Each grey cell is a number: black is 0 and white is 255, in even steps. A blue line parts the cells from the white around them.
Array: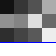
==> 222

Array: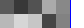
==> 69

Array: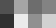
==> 144

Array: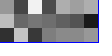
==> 83

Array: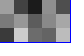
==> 137

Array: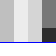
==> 213

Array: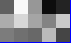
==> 131

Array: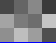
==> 109

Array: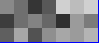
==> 155

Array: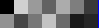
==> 25
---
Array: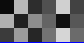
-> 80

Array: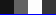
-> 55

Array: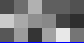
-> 95

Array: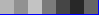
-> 123

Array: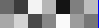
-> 182

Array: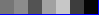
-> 161
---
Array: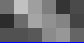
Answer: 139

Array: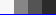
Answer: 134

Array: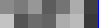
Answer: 172

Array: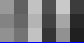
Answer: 53

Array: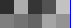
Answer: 101

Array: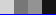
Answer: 119

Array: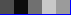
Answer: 112

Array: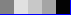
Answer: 200

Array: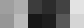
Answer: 30
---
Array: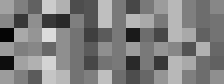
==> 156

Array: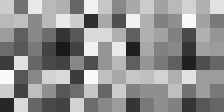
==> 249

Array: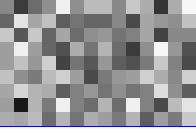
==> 166

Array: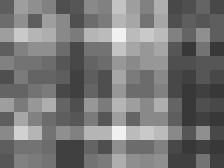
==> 137

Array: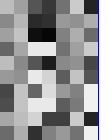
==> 77

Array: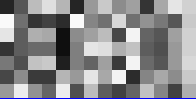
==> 120

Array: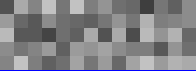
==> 186
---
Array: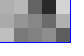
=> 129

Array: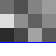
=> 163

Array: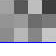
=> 134

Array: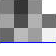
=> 158

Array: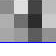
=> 92

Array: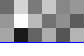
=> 99

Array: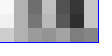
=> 155

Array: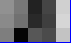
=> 87
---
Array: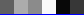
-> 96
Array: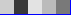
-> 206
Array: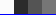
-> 251
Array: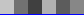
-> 197
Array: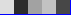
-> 222
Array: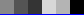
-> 136
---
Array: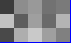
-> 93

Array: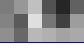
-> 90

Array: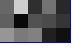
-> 9

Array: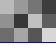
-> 55

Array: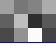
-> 190

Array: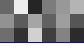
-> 91

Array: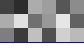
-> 224

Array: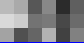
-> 205

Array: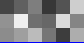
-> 239

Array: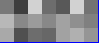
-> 136
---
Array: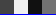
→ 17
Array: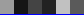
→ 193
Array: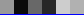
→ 205
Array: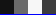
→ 247
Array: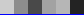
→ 182
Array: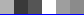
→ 158
